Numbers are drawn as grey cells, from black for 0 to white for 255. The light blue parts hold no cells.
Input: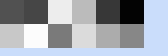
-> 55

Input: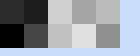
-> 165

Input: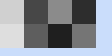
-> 140

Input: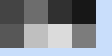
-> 48

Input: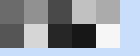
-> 193

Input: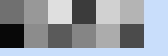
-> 209

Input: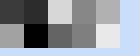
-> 135

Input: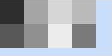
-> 214
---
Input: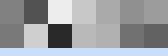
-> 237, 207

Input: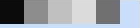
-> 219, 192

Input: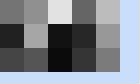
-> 226, 188

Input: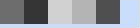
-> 209, 180

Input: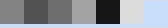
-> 220, 163

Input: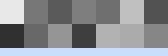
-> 232, 192

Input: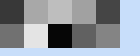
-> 228, 190
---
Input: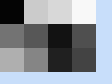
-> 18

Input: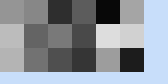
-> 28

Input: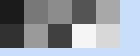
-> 49

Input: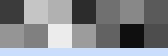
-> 44

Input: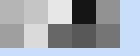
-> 88

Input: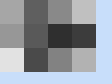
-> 60

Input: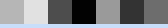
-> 51

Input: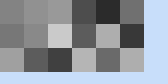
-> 56

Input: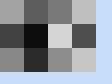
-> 43

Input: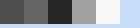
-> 79
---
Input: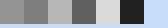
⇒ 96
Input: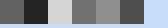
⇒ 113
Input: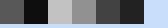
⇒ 145
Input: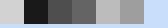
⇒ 100
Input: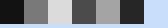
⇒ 75
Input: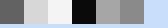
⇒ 10
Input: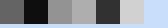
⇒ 174
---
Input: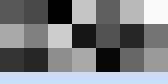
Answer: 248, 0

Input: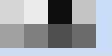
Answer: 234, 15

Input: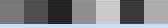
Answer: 201, 35

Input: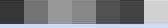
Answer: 209, 54

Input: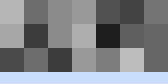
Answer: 190, 31

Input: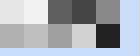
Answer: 242, 33

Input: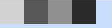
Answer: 210, 43

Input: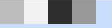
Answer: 241, 46

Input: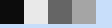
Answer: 233, 12
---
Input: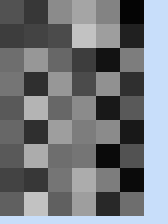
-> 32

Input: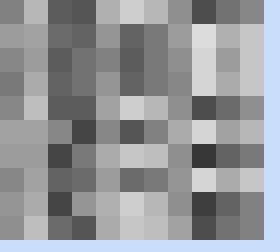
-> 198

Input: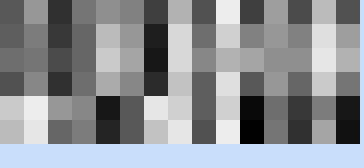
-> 158

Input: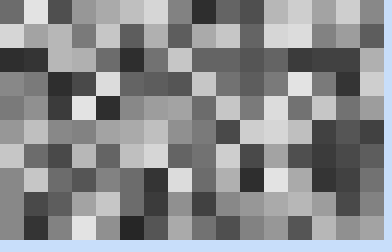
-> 93

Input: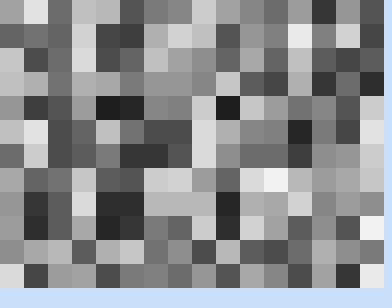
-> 70

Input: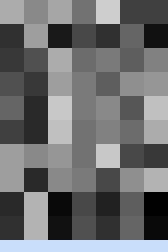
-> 17
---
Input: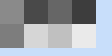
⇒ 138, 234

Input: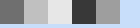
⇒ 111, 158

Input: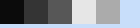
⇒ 11, 171

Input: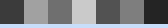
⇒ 59, 36

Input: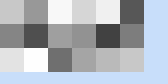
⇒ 200, 200

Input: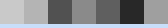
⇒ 201, 159

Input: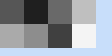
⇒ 86, 244
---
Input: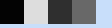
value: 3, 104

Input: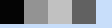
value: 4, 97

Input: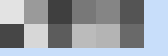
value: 227, 105

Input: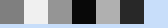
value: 127, 40

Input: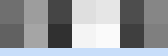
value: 111, 127

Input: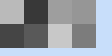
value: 186, 124

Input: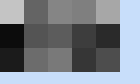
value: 196, 77

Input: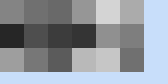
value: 132, 112
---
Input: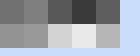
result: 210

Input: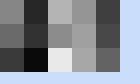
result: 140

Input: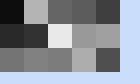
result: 231

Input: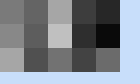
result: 192

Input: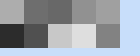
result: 200

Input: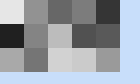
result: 188
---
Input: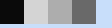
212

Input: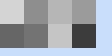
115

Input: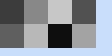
184

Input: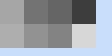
146

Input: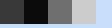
11

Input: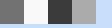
249

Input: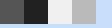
33

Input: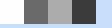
106
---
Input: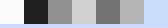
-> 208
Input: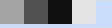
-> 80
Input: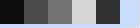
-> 116
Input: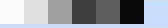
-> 61
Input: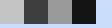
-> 61
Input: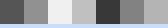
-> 56
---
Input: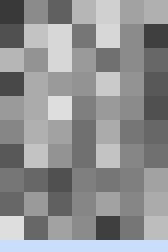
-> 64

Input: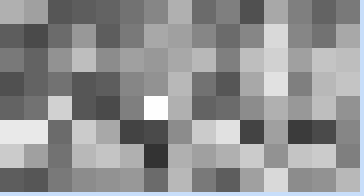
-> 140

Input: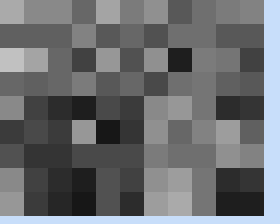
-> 117

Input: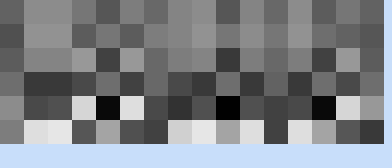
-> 164

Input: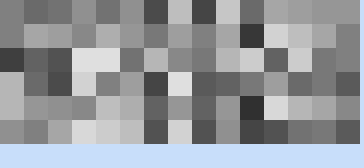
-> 114
